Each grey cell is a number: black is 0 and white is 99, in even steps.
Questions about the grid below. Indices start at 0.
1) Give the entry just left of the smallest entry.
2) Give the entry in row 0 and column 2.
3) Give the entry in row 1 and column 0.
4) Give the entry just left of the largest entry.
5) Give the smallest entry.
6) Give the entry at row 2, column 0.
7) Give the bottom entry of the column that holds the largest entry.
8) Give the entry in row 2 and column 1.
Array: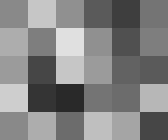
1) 20
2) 56
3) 67
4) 49
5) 16
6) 60
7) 42
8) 27

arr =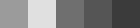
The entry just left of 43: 87
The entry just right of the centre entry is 33
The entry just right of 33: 23

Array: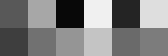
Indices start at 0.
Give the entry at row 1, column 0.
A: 24
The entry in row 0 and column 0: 34
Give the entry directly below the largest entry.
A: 76
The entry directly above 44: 65

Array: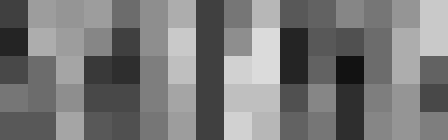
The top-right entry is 78
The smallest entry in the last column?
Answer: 28
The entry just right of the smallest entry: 42
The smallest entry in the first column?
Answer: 14
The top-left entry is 25
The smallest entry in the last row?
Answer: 18
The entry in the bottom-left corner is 34
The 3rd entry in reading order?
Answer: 58
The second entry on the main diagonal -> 67
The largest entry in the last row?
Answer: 81
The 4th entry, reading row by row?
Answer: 61
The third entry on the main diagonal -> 64
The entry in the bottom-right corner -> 49
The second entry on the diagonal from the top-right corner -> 67
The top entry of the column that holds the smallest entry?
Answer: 52
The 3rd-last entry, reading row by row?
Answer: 52
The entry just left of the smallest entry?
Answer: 38
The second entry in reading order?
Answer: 61
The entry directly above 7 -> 31

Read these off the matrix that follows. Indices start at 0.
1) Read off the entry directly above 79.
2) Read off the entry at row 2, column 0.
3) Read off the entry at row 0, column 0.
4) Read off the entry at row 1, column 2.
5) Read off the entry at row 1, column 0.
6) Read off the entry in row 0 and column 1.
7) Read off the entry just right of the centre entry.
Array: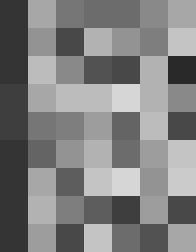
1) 76
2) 20
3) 20
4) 28
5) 20
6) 65
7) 39

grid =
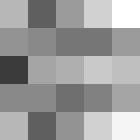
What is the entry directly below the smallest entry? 53
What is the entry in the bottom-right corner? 95
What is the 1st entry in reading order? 71
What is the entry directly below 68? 43
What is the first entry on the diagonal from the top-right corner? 99
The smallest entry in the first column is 23
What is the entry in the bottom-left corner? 71

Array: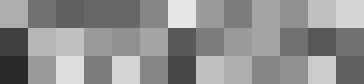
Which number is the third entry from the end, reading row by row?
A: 56
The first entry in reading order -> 67
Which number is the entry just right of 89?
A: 60
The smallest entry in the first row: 37
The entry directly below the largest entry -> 34
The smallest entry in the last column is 37
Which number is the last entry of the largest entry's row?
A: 83
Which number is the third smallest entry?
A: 28
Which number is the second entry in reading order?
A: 44
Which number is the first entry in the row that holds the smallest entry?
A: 16
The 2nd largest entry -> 86
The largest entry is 89

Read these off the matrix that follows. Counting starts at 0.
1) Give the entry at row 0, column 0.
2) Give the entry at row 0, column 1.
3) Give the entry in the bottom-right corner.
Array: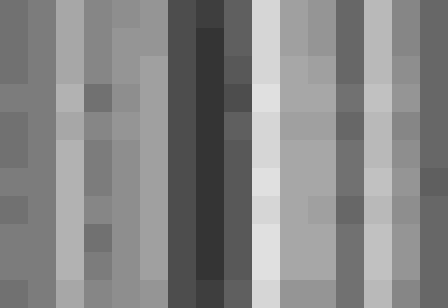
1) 44
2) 48
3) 40
